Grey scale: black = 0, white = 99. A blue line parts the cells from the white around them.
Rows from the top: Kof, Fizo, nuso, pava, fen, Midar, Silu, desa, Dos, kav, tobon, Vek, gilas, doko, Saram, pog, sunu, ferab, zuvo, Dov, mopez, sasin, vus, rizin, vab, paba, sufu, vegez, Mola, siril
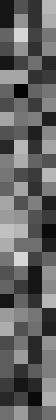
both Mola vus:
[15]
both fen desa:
[43]
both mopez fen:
[8]

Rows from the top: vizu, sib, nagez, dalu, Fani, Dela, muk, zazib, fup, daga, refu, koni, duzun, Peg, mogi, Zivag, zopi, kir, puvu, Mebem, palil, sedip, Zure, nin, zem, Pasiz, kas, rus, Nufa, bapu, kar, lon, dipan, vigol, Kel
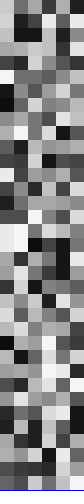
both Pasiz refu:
[72]
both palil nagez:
[8]
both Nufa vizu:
[68]
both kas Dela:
[95]
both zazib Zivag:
[50]
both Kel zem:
[95]
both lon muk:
[82]

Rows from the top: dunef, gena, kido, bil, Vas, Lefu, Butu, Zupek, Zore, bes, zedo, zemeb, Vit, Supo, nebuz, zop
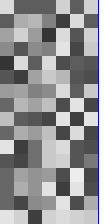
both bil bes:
[27]
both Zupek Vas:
[30]
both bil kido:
[33]
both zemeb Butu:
[78]
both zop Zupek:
[88]
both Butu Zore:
[36]
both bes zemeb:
[27]

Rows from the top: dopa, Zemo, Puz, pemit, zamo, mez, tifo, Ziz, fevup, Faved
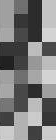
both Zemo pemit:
[21]
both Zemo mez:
[62]

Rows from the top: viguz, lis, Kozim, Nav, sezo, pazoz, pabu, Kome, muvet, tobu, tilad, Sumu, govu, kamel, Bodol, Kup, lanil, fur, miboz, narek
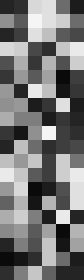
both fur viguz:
[14]
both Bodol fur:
[8]
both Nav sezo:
[80]
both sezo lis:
[80]
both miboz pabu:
[8]

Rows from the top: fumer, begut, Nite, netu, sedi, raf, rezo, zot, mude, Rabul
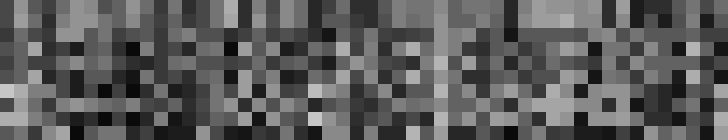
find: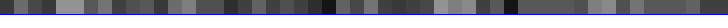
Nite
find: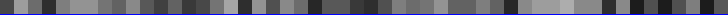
begut
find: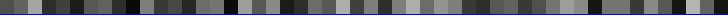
netu

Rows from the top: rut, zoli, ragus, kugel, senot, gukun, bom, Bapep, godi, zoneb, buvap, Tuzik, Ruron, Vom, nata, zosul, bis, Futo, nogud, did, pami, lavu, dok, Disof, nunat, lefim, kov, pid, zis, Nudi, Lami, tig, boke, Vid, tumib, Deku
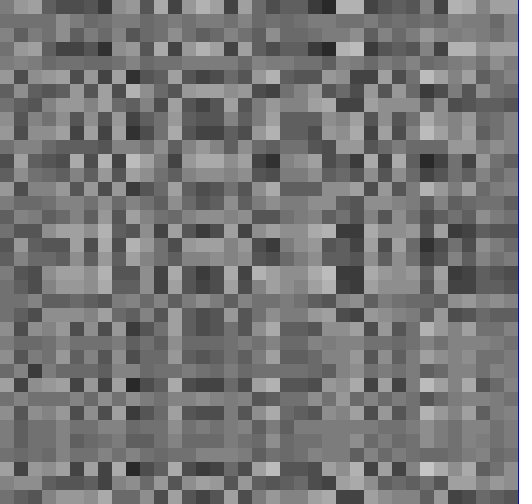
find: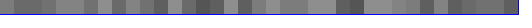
nata
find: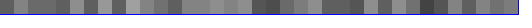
nogud
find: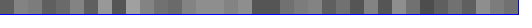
zosul
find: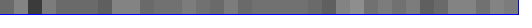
kov
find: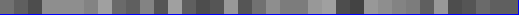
dok

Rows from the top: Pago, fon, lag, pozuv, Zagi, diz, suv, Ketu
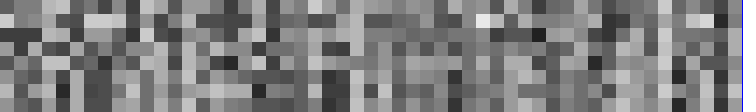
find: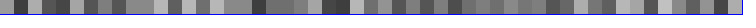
pozuv
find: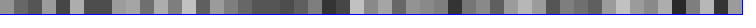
diz

